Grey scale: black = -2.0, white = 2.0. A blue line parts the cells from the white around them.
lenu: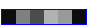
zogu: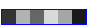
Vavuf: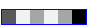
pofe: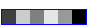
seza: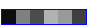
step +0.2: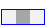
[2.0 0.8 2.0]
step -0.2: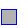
[0.6]
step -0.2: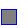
[-0.2]
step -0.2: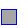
[0.4]
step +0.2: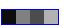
[-1.6  0.2 -0.6  1.0]
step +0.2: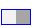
[2.0 0.8]

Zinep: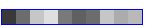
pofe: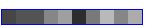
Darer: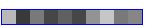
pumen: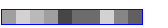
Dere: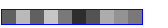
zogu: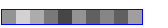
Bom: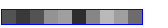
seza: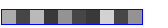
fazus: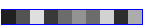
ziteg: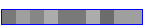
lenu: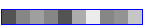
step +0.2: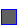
[-0.3]
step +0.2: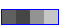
[-0.3 -0.7  0.5  1.3]
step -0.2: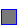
[-0.3]
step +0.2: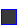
[-0.9]
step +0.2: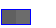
[-0.3 -0.1]

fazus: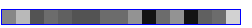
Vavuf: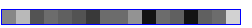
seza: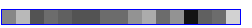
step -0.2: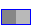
[-0.1  0.7]
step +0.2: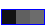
[-1.5 -0.3 -0.1]
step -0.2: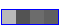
[ 0.7 -0.9 -0.5 -0.7]
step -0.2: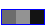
[-0.5  0.1 -1.9]
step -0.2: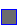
[-0.5]
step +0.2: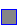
[0.3]

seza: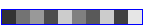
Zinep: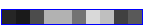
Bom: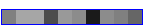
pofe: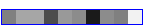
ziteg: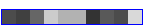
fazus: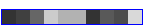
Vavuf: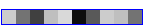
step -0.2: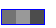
[-0.4  0.2 -1.0]
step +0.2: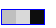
[ 1.2  1.6 -1.6]
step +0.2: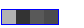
[ 1.0 -1.0 -0.4 -0.6]
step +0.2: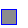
[0.4]

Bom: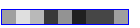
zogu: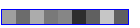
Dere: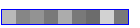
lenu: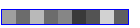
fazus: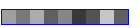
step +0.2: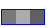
[ 0.1  0.9 -0.3]
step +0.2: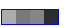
[ 0.9  0.1  0.3 -1.1]

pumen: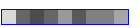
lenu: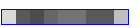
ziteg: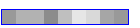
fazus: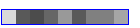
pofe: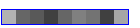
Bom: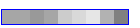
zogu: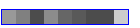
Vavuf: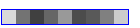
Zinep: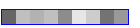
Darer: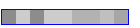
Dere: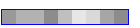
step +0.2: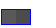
[-0.4 -0.6]
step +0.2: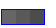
[-0.2 -0.4 -0.6]

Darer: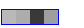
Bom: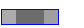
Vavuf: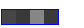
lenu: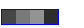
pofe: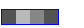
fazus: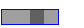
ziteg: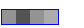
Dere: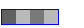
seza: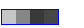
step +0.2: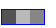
[-0.5  1.1  0.3]
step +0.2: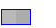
[1.1 0.9]
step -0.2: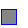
[-0.1]
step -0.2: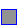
[0.1]
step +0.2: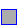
[0.9]

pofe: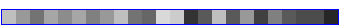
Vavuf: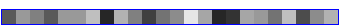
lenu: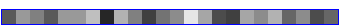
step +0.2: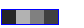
[-1.2  1.0  0.2 -0.8]
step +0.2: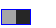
[ 0.8 -1.2]

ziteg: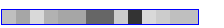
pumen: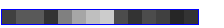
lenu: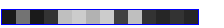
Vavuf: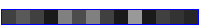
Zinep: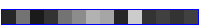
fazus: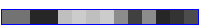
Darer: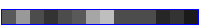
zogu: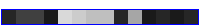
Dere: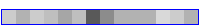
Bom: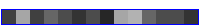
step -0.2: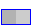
[0.6 1.0]
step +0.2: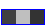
[-0.8  1.2 -1.0]

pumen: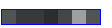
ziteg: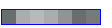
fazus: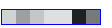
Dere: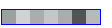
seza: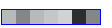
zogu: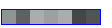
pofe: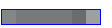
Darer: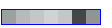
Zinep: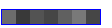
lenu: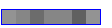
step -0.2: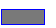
[-0.3 -0.3 -0.3]
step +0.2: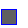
[-0.3]
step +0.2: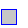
[1.3]
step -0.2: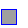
[0.3]

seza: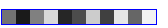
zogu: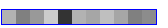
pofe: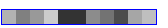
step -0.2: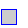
[1.0]
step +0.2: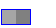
[0.8 0.2]
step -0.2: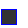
[-1.4]
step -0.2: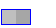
[0.8 0.4]
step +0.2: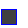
[-0.8]
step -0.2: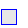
[1.4]
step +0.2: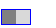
[0.2 1.6]

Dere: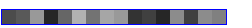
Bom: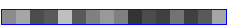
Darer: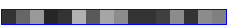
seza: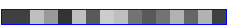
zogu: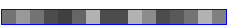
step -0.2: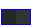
[-1.6 -1.4]
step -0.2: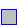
[0.8]
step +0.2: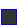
[-1.0]
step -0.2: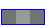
[-0.4  0.2 -0.4]
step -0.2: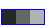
[-1.6 -0.6  0.6]
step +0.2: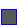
[-0.4]

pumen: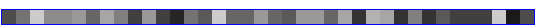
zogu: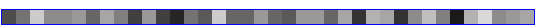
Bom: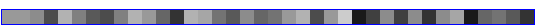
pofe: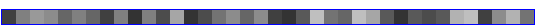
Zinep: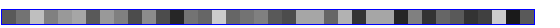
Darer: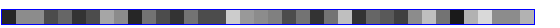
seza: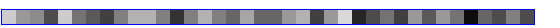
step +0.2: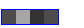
[-0.6  0.8 -1.0 -0.6]
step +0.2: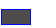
[-0.6 -0.6]
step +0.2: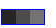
[-1.2 -0.6  0.0]

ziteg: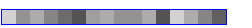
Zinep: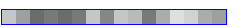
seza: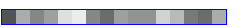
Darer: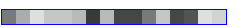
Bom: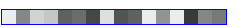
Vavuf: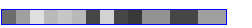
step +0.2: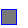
[0.1]
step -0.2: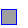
[0.3]
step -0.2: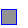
[0.1]
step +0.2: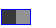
[-0.9  0.5]
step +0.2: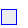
[1.9]
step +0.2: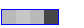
[ 1.1  1.3  1.1 -0.7]
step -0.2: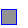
[0.1]

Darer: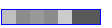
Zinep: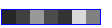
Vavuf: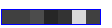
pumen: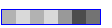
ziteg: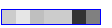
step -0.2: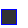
[-1.4]
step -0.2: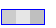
[1.0 1.4 0.8]
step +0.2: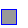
[0.6]
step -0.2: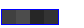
[-1.2 -1.0 -1.6 -1.4]
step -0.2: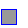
[0.2]

